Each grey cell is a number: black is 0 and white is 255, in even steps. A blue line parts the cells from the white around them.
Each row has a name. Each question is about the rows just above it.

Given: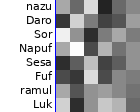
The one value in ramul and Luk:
[146]
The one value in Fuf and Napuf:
[75]
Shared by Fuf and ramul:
[136]
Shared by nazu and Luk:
[105]
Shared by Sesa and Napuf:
[146]
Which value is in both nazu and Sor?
[168]
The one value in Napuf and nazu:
[168]

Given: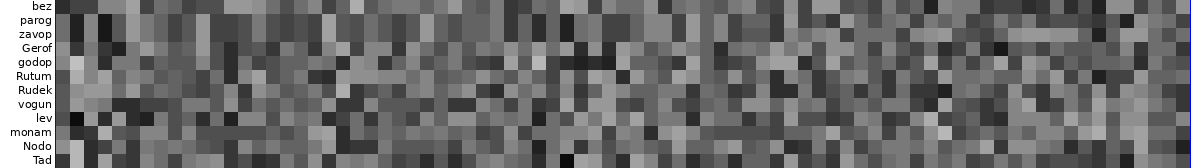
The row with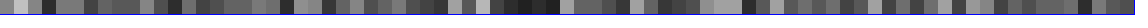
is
godop
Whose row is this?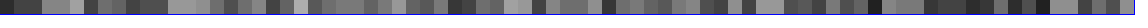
bez
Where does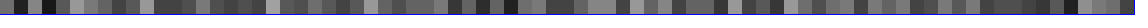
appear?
parog
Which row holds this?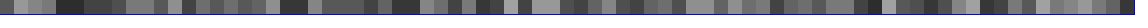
vogun

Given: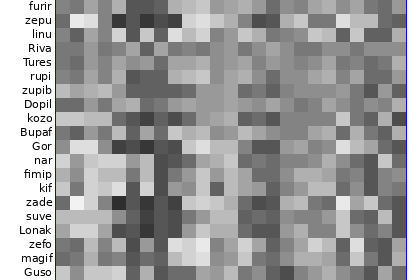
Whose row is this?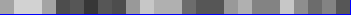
Lonak
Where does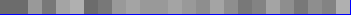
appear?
Dopil
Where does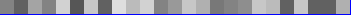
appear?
linu

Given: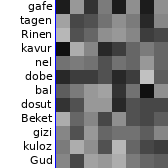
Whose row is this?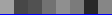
tagen
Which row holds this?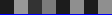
gafe
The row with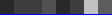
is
dobe
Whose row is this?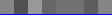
gizi
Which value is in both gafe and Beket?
[143]

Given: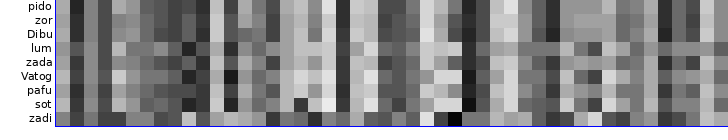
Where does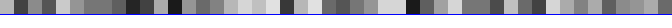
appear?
Vatog
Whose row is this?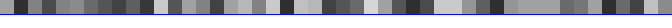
zor

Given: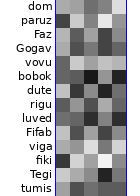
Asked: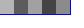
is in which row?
Faz
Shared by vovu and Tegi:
[202]

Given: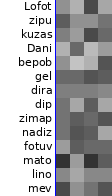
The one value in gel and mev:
[84]
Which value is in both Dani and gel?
[105]
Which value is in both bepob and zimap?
[84]
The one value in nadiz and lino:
[167]
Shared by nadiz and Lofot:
[167]
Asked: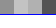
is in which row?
bepob

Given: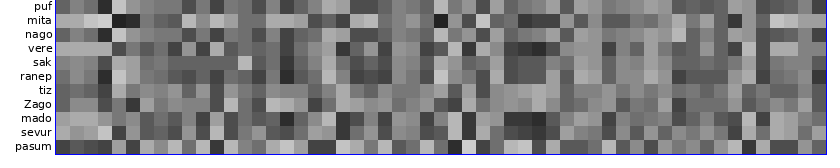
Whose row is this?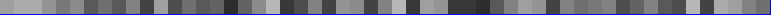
mado
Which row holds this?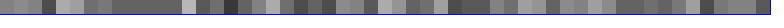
sak
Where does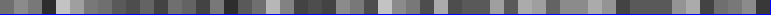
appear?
ranep
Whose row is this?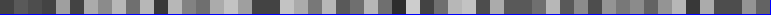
pasum
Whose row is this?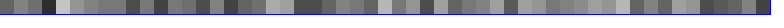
nago

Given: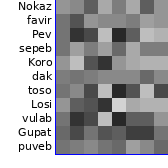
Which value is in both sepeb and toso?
[116]
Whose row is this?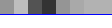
Koro

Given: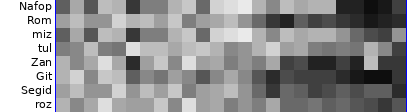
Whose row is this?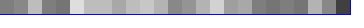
tul
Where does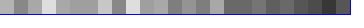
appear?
roz

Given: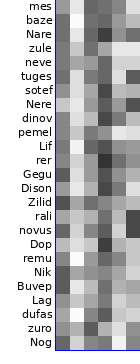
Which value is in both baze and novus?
[103]
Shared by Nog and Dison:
[122]

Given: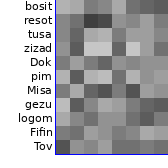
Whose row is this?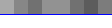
logom
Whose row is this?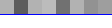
pim
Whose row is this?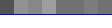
Tov

